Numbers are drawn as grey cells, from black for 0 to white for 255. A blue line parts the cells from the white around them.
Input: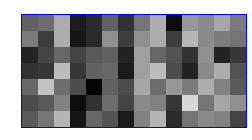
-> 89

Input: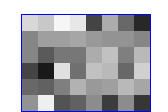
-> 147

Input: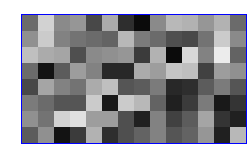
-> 92

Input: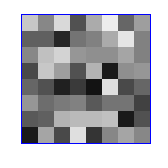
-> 26

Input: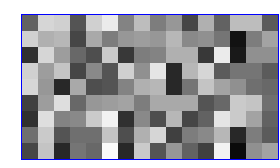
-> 70

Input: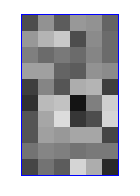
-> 69

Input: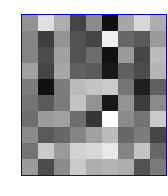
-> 155

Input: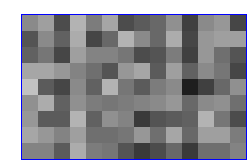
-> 131

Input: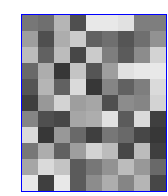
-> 232
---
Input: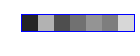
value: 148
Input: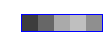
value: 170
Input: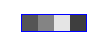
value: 132
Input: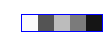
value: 188
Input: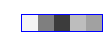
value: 60
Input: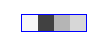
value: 65
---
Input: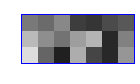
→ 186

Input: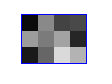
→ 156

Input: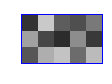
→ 161

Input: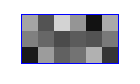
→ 128

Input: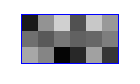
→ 111

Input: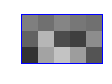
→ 98

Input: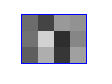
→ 114
